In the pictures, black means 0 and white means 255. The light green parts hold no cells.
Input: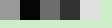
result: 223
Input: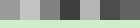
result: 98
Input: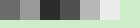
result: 236
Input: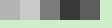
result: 93
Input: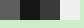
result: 239
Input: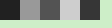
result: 54
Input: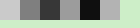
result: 179
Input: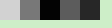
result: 39
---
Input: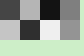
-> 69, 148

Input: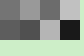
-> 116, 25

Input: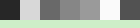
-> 39, 82

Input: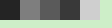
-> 36, 207

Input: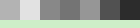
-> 179, 44

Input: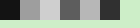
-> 19, 48

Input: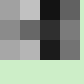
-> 161, 115

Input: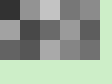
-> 50, 113

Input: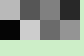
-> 185, 148

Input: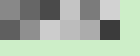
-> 136, 59
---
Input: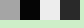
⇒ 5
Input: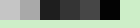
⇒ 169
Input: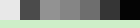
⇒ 75
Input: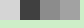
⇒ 64
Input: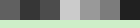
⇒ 54
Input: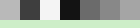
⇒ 62
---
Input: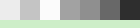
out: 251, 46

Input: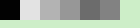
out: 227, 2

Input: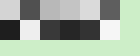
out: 246, 30

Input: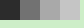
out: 197, 44

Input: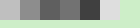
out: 222, 64

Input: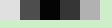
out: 224, 4

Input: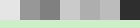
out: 229, 46

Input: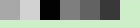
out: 210, 2

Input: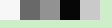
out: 247, 6
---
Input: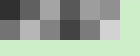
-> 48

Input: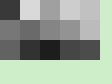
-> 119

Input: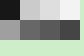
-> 23

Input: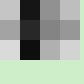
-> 163

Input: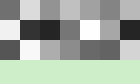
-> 241

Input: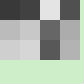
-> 187

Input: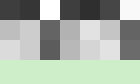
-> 190

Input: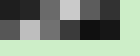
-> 30

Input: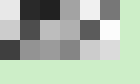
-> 204
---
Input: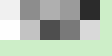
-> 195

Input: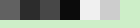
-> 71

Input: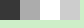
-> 55

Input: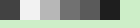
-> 183

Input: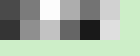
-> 194

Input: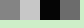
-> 132

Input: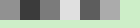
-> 123

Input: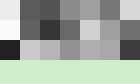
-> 146

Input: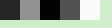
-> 146

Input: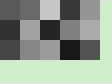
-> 134
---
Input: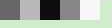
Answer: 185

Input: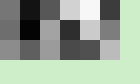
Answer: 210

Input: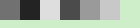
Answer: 200

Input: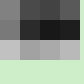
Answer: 185

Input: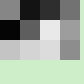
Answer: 220

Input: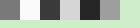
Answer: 214

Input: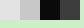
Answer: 200
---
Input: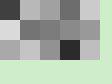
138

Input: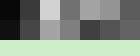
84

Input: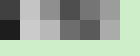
90

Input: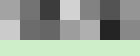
36

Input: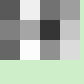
53

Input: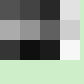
96

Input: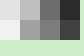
124
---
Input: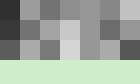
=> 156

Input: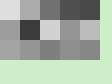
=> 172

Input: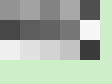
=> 162

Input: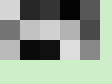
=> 38

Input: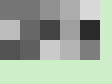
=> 117

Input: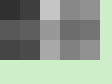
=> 62

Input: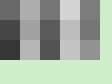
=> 174
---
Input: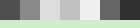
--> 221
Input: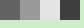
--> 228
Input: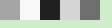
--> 32
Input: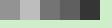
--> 116
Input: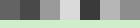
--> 154
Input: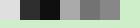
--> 15
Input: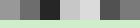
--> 38
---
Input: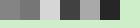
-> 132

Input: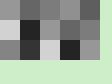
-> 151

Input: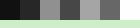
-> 17

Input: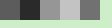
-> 92

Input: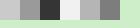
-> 202

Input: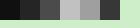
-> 16

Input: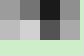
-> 156
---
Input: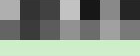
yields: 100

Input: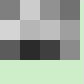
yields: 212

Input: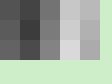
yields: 91

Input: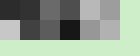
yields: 199

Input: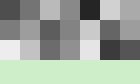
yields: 124

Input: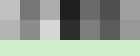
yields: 180

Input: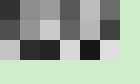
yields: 79
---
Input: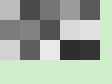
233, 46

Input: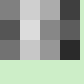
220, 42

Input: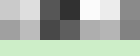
251, 49

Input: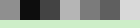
217, 13

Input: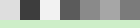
242, 61

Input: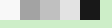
248, 24

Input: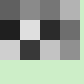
223, 31

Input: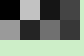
194, 1

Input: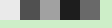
234, 29

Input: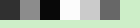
252, 8
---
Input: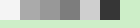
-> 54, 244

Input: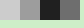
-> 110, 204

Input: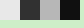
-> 16, 232

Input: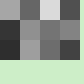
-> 80, 46

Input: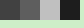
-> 29, 65

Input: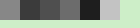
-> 195, 135
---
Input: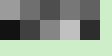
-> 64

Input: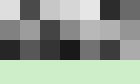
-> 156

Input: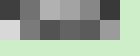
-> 122

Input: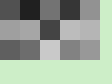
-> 166

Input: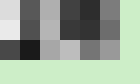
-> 80

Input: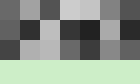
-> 48
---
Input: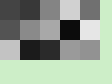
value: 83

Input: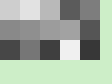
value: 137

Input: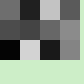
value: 76

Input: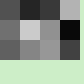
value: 112

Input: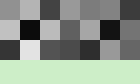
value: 193

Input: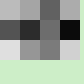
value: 83

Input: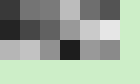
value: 36

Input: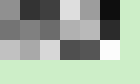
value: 116

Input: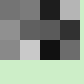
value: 144
